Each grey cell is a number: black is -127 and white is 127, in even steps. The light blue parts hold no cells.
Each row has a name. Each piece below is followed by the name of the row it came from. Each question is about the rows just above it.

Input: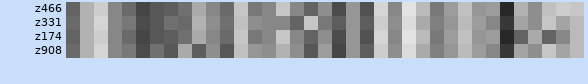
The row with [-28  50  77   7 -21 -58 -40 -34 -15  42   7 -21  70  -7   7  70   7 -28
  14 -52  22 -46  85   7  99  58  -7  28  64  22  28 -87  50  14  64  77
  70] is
z466
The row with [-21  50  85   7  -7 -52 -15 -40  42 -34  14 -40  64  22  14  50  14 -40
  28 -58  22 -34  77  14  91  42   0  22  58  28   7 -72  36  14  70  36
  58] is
z908
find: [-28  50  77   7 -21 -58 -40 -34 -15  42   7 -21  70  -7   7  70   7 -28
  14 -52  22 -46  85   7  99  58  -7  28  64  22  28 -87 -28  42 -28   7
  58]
z174

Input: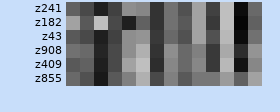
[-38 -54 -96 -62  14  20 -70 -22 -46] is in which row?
z43
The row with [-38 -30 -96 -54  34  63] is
z409
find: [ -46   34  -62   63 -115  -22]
z241

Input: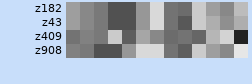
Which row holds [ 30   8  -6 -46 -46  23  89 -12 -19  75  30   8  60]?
z182
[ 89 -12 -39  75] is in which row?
z43
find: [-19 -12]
z409
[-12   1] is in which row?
z409
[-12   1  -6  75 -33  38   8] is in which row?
z409

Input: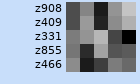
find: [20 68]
z908
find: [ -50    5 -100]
z908
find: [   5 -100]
z908
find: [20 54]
z331
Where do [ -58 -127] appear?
z331

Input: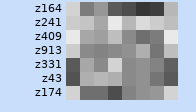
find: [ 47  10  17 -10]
z43
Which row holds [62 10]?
z409
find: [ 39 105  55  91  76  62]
z241

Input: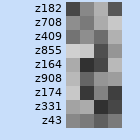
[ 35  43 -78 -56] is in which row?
z331
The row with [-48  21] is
z855

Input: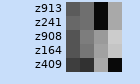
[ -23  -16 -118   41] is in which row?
z241

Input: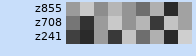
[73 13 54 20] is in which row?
z855
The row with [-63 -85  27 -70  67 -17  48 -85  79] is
z241
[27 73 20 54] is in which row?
z708

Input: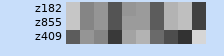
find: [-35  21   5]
z409
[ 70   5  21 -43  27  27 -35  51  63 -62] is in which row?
z855
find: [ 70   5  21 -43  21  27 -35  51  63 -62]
z182

